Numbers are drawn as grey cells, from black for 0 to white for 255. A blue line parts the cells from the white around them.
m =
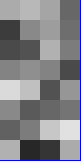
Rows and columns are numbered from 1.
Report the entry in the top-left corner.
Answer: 171
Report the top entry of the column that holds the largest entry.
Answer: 103
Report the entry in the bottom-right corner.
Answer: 171
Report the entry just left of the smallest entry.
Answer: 177
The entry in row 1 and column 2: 184
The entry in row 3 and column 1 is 74
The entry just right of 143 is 131
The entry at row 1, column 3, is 165
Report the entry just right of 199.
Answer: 225
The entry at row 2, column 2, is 137

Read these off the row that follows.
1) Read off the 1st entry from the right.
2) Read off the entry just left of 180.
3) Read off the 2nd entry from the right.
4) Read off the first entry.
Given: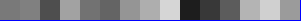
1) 155
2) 92
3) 208
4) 121
